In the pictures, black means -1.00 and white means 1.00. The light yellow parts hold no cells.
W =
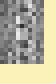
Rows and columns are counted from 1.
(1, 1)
-0.29
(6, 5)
0.81
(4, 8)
0.56
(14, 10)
0.19
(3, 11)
0.22
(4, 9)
-0.34
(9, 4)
-0.09
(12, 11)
0.23
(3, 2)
-0.24
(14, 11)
-0.03
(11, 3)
-0.18
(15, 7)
-0.41
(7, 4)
0.19
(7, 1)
0.06
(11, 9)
0.34
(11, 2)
-0.10
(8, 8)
-0.34
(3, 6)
-0.43
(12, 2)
-0.14
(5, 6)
0.02
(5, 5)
0.80
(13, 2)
-0.04
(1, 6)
0.01
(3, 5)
0.08
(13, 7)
0.20
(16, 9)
0.22
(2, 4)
0.07
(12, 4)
0.11
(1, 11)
-0.17
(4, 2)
-0.17
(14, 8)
0.24
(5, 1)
0.00
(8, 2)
0.12
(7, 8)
0.29
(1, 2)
-0.17
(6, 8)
-0.23
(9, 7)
0.36
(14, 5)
0.44

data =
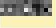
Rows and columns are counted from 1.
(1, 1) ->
0.03
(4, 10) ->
-0.60
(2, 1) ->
-0.19
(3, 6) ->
-0.31
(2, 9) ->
-0.78
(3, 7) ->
0.86
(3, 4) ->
-0.26
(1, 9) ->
-0.41
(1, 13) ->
-0.06
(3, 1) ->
0.43
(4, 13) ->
-0.35
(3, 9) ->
-0.31
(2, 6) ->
-0.30
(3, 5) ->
-0.17

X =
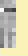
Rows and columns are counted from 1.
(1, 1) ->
0.21
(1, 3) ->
0.34
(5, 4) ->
0.25
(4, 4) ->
0.38
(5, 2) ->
0.40
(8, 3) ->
0.32
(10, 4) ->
0.59
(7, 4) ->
0.39
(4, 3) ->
0.36
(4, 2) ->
0.42
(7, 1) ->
0.34
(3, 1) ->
0.95
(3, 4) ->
-0.50
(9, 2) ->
0.42
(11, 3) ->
0.24

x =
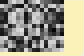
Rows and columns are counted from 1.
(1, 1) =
-0.80
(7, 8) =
0.55
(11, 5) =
-0.81
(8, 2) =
-0.39
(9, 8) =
0.24
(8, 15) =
-0.16
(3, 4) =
-0.08
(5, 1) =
-0.49
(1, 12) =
-0.25
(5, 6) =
0.23
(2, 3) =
0.07
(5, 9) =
0.66
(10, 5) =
-0.33
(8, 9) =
0.11
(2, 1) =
0.62
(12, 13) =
0.54
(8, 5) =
0.65
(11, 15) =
-0.37
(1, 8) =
0.03
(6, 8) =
-0.06
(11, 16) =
0.26
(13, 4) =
-0.83
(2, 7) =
0.47
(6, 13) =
-0.27
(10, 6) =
-0.51
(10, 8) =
0.02
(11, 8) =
-0.78
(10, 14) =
0.32
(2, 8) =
-0.62
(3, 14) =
-0.66
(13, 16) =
0.73
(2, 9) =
-0.22
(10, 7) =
0.66
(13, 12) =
0.20
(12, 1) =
0.06
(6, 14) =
-0.55

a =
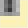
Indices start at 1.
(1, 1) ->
0.36
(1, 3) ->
-0.48
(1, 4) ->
0.15
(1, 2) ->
-0.14
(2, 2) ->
-0.08
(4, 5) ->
0.29

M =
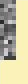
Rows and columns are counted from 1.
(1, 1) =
0.04
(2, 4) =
0.34
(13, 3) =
0.07
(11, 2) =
0.71
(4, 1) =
-0.14
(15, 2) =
-0.49
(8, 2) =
-0.45
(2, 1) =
-0.51
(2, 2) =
0.06
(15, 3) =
-0.49
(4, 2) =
-0.08
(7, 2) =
-0.40
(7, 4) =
-0.40
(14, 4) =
0.08
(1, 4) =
-0.25
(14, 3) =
-0.41
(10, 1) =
-0.48

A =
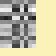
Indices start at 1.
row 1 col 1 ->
-0.08
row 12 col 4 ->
-0.48
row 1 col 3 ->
-0.10
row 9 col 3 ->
0.52
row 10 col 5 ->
0.31
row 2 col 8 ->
0.38
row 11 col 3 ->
0.30
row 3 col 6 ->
0.77
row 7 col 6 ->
0.56
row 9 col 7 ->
-0.21
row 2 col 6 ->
0.53
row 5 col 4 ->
0.81
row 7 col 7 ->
-0.41
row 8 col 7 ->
-0.19
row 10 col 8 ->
-0.19
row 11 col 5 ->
-0.22
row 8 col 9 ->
0.46
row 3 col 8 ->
0.78
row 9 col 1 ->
0.57
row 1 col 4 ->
0.30
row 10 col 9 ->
-0.31
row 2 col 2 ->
0.53
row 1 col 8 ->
-0.07
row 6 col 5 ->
0.04
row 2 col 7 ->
-0.48
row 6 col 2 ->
0.13
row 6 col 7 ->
0.04
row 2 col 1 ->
0.48
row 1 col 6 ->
0.04
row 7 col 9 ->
0.56
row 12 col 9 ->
0.79

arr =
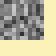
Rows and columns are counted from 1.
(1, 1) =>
0.17
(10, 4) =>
0.46
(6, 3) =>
-0.14
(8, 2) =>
0.01
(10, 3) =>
-0.17
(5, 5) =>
0.01
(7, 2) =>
-0.51
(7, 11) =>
0.45
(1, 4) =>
0.08
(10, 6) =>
0.45
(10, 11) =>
0.30
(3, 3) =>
0.01
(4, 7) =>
0.45
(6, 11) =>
0.10
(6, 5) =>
-0.05
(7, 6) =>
0.53
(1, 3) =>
-0.37
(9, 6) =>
-0.61
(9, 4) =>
0.24
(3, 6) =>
-0.03
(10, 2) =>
-0.36
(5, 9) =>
0.20
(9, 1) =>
-0.30
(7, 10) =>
0.17
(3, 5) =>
-0.07
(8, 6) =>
0.02
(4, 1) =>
0.01
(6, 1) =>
0.15
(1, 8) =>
-0.04
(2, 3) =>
0.08
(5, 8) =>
0.09
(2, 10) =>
-0.48

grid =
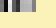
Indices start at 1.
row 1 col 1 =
-0.09
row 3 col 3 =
0.82
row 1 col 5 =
-0.62
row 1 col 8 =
0.50
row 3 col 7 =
0.43
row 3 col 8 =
0.45
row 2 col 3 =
0.79
